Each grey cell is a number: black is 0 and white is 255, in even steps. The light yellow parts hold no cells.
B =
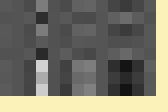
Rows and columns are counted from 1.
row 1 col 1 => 88
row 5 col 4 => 42
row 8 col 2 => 84
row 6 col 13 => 96
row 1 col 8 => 100
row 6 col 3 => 67
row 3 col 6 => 75
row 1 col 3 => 75
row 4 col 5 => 82
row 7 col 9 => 85
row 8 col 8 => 128
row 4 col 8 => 86
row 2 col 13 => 82
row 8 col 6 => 58
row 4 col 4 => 89
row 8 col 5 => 81
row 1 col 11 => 59
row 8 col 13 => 89
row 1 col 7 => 97
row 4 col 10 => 79
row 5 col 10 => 93
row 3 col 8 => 100
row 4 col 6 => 78
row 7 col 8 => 110
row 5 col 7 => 78
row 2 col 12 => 92
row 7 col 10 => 60
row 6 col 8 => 125
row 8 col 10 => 48
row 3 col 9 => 85
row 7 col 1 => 88

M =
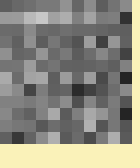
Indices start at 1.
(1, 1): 94
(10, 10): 119
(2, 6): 173
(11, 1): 126
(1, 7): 102
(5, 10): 109
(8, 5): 96
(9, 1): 129
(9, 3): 122
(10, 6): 91
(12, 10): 174
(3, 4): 107
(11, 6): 97
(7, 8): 157
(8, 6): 100
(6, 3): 156
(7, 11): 36
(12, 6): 90
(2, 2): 155
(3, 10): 96
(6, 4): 107
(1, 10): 115
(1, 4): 121
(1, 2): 104
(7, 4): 167
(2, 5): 161
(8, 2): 138
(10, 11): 36
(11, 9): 85
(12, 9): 122
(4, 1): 114
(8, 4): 125
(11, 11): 85
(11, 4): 88

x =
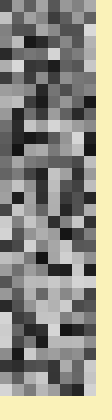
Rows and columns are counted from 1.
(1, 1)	72
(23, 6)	30
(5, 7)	125
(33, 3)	124
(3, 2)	83
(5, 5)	212
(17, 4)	48
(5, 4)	111
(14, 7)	74
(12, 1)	93
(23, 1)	156
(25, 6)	136
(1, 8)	170
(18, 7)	82
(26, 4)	191
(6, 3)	54
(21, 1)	55
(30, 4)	146
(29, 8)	143
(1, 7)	130
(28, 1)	204
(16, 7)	65
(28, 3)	38
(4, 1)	133
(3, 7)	81
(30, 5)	158
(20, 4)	174
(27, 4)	195
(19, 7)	199
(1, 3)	95
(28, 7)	39
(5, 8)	171
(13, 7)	190
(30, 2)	24
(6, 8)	199
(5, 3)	118
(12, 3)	25

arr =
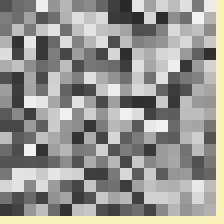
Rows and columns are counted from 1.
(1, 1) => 82
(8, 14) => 100
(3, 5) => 226
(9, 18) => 149
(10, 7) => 140
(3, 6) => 112
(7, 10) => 147
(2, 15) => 141
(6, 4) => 107
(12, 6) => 148
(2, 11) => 55
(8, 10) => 237
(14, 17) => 81
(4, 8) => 182
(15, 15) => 150
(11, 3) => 155
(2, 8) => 195
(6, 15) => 238
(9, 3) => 238
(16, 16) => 192
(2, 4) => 85
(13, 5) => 159
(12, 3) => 106
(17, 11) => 183
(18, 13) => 69
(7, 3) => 167
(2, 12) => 43
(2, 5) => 110
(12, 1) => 188
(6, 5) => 121
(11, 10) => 184
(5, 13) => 174
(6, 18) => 210
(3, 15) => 218
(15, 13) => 202
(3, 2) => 190
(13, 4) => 51

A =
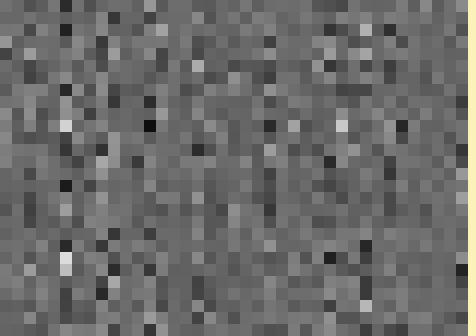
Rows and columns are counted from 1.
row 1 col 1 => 113
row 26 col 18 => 73
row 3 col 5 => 113
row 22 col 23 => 84
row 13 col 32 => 85
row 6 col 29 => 80
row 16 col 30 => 98
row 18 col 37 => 112
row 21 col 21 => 105
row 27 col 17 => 67
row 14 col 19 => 107
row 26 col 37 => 109
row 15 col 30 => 100
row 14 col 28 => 42
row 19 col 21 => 110
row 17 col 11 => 112
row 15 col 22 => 94
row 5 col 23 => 141
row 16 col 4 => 102
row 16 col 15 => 101
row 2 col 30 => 118
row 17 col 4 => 102
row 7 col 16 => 98
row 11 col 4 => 86
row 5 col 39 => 99
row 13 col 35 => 104
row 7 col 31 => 129
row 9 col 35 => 111
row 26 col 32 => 108
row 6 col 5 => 101
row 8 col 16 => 77
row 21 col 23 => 145
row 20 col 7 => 102
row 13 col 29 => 129
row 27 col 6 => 75
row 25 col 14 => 87
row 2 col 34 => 120
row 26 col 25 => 90
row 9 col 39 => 60

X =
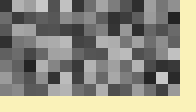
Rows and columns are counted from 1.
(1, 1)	52
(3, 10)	53
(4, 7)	68
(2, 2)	60
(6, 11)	107
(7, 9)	104
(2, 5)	87
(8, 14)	65
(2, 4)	96
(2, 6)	140
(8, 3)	90
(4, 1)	48
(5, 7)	103
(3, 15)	106
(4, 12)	161
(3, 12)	46
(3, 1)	88
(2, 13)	155
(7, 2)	110
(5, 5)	162
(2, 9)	94
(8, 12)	156
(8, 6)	179
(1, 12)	46
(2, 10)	49
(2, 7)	120
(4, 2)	118
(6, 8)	179
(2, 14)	121
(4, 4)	167
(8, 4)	92
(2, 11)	61
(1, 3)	159
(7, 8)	165
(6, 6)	93
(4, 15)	98
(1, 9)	165

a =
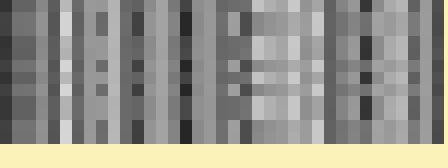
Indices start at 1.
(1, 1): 51
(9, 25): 198
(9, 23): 176
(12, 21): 77
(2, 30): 131
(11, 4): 145
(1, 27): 165
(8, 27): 200
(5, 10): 178
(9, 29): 132
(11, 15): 132
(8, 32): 162
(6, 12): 66
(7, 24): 166
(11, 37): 75
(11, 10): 182
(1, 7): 106
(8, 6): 213
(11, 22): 134
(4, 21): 110
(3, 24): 152
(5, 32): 140
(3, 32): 161
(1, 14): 163
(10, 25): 198
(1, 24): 165
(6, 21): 77
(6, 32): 161
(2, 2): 114
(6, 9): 107
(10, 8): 150
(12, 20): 157
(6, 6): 212
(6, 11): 107
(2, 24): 152
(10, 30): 153
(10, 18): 150
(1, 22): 194

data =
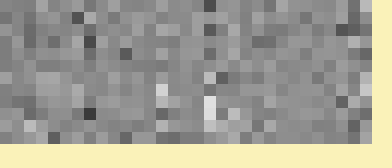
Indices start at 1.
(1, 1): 133
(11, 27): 129
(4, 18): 138
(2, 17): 158
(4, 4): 134
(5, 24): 149
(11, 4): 157
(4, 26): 150
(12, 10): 135
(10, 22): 133
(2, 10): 122
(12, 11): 103
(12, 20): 169
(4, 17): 148
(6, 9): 147
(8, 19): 135
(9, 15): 162
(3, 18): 89
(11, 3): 187
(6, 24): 134
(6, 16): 146
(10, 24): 138
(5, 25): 146
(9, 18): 223
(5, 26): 127
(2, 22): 161
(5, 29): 146
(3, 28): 136
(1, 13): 137
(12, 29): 134
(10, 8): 58
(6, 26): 139
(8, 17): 142
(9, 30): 171
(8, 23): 153
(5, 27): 148
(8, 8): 139

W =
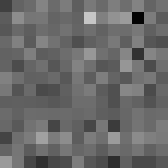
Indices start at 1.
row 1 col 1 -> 64
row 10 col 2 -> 98
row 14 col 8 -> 86
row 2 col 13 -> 124
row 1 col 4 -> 132
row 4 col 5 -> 114
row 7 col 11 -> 88
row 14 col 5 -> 71
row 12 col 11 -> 111
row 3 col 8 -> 111
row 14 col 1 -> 154
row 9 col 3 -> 95
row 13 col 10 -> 111
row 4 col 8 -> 96
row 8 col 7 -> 113
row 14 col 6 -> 76
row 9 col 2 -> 96
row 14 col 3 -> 70
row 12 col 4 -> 161
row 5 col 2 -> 101
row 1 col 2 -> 99
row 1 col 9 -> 106
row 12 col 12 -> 139
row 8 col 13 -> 75
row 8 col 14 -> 104
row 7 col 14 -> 92
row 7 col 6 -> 88
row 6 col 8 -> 112
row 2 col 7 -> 99
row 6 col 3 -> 101
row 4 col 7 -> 79
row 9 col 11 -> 105
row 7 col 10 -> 100
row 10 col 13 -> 106
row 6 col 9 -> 86
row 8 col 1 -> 120
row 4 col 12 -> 129
